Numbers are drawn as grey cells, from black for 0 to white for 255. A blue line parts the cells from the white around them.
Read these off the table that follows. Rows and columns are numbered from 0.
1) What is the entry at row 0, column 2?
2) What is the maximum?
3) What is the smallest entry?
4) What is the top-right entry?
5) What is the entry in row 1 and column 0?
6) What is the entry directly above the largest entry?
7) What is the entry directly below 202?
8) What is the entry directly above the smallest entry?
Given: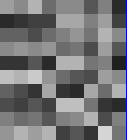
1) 179
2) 213
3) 32
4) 42
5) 42
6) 76
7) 52
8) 86

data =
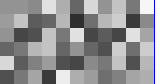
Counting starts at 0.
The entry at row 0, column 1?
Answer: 147
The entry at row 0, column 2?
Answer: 138
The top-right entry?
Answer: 246
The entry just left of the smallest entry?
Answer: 183
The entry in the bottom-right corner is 174
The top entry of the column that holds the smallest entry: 102
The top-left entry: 147
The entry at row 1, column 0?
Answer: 156
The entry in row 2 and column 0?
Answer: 147
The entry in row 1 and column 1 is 195
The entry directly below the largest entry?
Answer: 138
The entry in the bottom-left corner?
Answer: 80

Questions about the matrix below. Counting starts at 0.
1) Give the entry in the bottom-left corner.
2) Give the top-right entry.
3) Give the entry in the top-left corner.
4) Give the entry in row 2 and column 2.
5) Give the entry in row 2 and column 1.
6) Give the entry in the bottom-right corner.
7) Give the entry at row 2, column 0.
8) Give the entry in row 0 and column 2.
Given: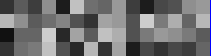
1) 51
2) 153
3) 51
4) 101
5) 101
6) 101
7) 17
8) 61

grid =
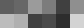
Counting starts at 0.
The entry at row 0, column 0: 94
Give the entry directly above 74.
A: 124
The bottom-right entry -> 211
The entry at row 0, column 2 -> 155

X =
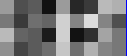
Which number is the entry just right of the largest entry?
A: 132
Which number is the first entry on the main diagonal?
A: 155
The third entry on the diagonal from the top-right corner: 48
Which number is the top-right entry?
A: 176
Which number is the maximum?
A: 220
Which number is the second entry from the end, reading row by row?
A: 132
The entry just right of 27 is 208
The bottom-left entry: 144
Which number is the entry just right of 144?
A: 69
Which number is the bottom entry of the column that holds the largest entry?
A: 176
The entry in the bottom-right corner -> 120

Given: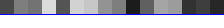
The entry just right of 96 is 165
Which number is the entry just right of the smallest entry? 96

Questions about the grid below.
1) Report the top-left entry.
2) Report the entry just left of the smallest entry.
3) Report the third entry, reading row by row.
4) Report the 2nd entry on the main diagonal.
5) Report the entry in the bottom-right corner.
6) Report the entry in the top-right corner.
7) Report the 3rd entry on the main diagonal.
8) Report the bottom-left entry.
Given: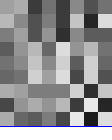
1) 160
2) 232
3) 59
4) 137
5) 220
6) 114
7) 81
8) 172

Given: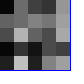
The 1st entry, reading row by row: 7
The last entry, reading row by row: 159
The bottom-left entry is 31
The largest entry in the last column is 168
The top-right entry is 150
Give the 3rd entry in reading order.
64
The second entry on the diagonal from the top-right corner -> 118
